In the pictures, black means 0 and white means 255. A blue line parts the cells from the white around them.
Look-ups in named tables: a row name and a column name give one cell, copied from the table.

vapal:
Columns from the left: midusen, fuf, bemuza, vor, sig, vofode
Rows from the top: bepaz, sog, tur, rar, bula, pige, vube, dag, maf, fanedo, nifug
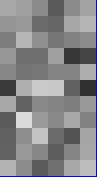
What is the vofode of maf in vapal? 164
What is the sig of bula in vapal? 132
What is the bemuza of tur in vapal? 144
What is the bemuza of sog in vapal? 107
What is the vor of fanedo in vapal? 93
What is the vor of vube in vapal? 132
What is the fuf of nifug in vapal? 140
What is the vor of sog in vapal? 101

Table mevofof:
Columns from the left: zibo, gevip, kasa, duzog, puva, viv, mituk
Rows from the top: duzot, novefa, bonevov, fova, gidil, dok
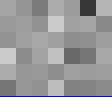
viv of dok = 132
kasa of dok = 145
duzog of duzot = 172
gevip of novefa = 157
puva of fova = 106
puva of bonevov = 142
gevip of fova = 141
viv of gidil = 156
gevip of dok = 151
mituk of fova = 169
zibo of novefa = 154
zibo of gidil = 171
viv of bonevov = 143
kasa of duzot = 123
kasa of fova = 163

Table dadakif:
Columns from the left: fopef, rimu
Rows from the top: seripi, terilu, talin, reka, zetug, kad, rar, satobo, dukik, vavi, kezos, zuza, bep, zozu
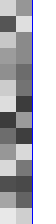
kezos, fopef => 216
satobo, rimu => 155
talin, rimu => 138
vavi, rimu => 217
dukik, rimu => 62
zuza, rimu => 73
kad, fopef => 204
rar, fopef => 221
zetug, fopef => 143

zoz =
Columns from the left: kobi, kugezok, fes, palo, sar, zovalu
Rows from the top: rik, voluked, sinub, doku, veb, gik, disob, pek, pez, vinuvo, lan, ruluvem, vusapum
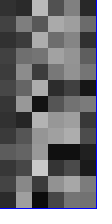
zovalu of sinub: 48
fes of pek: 179
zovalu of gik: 22
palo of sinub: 109
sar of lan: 74
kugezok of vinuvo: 100
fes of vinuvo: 153
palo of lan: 52
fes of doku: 116
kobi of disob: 54
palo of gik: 44
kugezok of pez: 85
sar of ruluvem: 167

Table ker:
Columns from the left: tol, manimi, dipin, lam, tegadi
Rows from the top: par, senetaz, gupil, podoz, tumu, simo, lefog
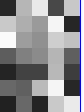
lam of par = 72
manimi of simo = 96
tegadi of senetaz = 38
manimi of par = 182
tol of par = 39
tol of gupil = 251
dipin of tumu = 66
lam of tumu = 184
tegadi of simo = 39
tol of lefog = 33
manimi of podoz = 128

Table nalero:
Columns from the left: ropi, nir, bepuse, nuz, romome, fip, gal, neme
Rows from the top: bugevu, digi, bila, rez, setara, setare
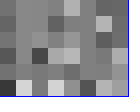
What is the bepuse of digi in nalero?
135
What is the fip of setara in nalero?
128
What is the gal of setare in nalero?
180
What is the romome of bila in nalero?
150
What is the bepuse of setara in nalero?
121
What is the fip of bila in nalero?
128
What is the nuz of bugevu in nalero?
129
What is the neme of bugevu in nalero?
103
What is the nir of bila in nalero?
136
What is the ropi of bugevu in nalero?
114
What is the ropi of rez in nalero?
87
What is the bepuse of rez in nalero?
72
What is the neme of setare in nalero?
159
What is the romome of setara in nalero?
110
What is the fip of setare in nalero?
84
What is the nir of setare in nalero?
213
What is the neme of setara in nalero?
147
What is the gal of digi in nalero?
180
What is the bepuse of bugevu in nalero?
135
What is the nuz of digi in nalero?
98
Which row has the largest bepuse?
bila

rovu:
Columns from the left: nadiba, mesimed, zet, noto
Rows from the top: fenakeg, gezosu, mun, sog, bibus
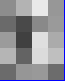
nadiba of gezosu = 106
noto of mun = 171
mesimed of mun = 64
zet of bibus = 153
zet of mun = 223
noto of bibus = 108
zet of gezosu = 137
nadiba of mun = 155
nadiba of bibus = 107
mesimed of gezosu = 73
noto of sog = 191
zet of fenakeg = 233
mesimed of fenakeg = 179
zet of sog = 219
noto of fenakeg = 151
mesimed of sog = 99
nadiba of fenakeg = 141
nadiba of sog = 181
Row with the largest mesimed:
fenakeg

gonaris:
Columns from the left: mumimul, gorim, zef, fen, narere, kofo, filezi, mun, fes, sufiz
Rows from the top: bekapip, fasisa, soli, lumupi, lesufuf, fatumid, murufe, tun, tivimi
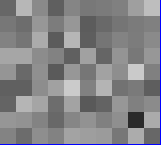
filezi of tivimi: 155
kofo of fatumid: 129
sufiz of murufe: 139
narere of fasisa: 151
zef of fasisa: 151
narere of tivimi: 163

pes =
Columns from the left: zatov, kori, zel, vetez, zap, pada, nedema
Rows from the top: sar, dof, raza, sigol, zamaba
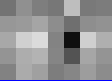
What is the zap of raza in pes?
15
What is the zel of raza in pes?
219
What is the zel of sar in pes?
126
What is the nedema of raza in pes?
175
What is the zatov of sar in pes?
115
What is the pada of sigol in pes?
166
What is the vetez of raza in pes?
131
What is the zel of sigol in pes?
179
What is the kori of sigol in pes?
173
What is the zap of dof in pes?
111
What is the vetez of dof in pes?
141
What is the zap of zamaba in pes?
134
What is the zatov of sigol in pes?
148

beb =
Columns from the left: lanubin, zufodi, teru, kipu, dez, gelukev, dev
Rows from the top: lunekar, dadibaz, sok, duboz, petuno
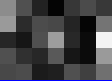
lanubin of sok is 38
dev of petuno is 112
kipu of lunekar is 4
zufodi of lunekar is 80
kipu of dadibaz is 72
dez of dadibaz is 36
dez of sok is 40

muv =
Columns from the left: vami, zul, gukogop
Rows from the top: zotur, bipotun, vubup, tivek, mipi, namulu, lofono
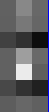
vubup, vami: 65
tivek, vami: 97
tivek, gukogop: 105
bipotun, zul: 120
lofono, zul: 103
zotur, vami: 97
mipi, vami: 97
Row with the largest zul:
mipi

